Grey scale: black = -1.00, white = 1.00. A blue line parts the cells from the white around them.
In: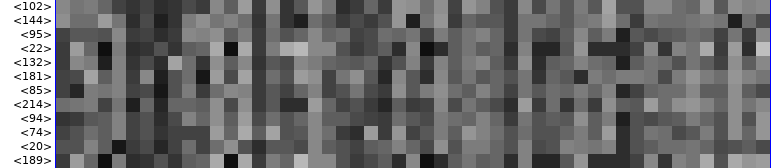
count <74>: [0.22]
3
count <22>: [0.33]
4
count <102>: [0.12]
4
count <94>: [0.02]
3
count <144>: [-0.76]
4

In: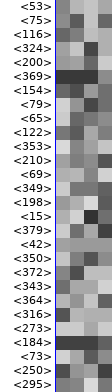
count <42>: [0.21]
3
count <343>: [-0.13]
1
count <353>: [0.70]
1
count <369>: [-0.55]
3
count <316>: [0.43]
1
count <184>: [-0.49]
3
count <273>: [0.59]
3

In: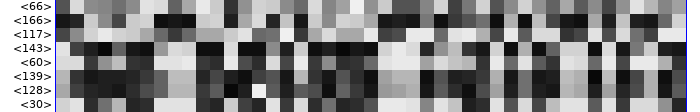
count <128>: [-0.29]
5
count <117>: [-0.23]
0
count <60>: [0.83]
9
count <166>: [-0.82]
7
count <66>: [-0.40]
0

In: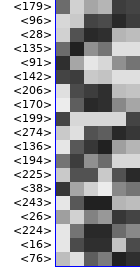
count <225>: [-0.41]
0
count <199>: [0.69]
4
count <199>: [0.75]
0

